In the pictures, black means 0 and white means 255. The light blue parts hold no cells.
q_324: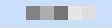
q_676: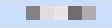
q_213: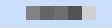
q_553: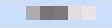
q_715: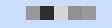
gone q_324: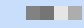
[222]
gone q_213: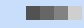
[110]
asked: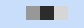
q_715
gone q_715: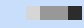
[145]
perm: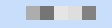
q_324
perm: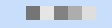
q_324

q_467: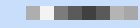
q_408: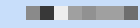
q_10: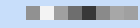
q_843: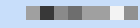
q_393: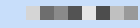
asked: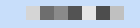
q_393
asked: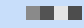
q_393
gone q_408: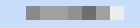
[56]
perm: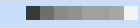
q_10
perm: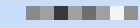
q_843
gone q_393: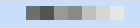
[77]
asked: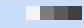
q_467

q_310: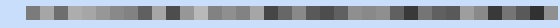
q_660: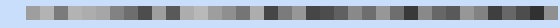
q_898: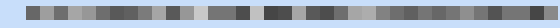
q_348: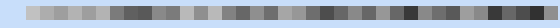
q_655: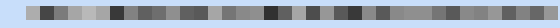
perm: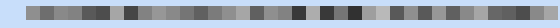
q_310
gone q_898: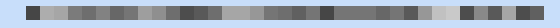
[83]
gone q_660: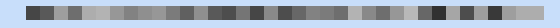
[63]
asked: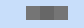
q_898
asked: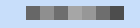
q_348

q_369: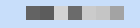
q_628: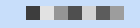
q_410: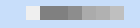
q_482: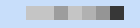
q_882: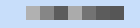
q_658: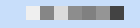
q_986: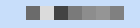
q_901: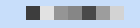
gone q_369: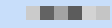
[107]
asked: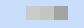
q_369
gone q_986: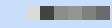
[122]
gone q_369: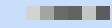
[203]
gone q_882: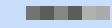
[86]

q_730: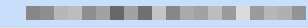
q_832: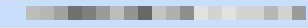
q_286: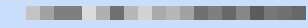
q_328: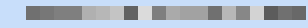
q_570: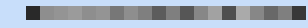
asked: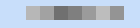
q_832
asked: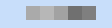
q_286
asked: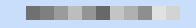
q_832
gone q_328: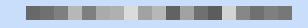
[196]
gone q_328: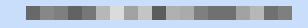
[211]
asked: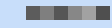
q_570
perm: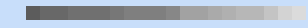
q_286

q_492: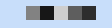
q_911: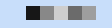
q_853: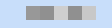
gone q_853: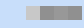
[206]
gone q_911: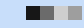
[136]
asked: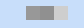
q_853
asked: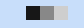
q_911
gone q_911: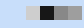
[107]

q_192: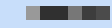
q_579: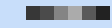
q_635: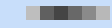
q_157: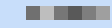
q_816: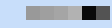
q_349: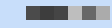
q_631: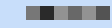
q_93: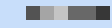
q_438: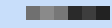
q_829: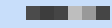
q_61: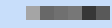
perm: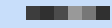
q_192
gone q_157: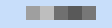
[126]
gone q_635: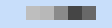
[96]

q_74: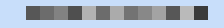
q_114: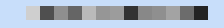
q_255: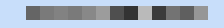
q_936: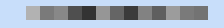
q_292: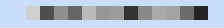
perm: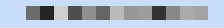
q_292
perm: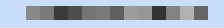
q_936
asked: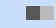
q_74
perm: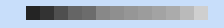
q_292

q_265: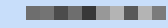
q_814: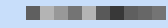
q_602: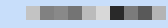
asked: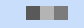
q_265
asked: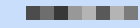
q_265
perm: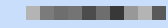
q_265
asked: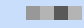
q_265
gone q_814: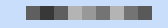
[103]
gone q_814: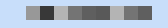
[103]

